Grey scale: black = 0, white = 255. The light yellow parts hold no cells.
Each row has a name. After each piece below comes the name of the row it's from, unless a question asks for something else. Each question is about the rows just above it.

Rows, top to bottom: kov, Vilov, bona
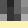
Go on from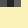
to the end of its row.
143
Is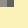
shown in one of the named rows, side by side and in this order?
no
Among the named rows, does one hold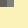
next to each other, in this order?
yes
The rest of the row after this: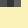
128
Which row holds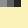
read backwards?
kov

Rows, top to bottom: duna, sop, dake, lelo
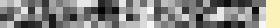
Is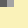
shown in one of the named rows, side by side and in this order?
yes
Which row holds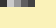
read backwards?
sop
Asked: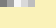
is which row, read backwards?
lelo
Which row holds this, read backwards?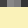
sop

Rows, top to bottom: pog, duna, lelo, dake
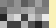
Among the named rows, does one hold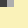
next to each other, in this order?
yes
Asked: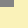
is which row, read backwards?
duna
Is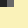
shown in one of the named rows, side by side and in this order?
yes

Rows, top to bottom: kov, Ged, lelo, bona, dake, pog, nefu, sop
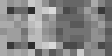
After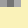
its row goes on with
187; 145; 132; 89; 116; 116; 116; 116; 145; 132; 89
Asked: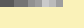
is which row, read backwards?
bona
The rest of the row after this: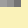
116; 89; 89; 116; 132; 158; 116
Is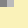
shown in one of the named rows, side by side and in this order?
yes
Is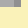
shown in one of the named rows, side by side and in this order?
yes

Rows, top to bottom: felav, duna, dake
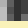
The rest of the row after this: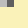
49; 109
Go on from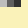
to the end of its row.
109
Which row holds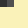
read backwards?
duna
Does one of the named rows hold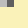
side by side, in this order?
yes
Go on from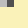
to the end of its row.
49; 64

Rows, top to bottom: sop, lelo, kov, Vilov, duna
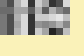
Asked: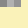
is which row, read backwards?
Vilov
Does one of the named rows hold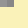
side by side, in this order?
yes
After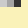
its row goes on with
78; 216
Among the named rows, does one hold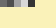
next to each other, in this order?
no
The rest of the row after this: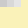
190

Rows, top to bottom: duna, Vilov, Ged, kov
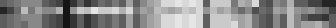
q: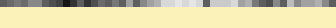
kov
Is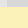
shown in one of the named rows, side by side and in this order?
no
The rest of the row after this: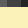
37

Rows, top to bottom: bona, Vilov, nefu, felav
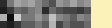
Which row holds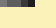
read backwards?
felav
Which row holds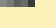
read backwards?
Vilov
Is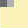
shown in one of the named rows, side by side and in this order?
no
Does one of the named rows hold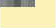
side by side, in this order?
yes

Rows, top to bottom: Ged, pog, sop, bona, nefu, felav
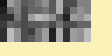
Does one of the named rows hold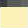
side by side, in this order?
no
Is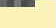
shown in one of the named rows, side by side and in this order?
no
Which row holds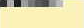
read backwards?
felav
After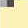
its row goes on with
76; 130; 130
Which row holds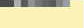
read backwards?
Ged
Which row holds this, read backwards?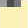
sop
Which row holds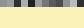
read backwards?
felav

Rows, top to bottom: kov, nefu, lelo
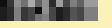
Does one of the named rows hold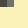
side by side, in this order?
yes
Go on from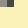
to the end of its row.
29; 43; 84; 71; 127; 127

